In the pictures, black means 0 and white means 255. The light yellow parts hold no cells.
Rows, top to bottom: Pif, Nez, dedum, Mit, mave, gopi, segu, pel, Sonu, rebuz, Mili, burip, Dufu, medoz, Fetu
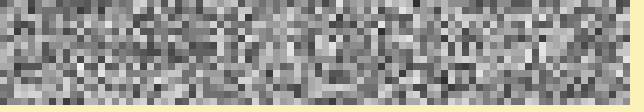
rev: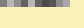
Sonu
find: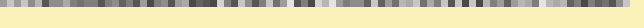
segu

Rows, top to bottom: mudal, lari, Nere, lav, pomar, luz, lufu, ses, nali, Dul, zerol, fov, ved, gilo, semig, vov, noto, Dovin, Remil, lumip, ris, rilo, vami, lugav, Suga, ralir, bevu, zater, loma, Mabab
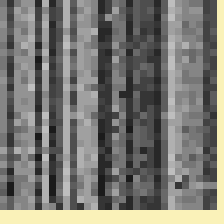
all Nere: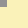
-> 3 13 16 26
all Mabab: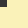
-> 6 9 12 15 18 22 23
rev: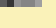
rilo

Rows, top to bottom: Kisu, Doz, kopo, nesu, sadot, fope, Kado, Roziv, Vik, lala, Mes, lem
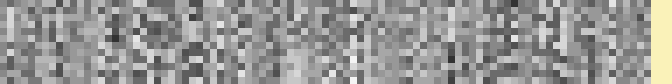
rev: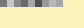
Roziv
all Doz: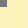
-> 7 11 13 20 24 25 39 48 49 54 58 59 60 71 75 76 83 87 89
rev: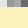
kopo

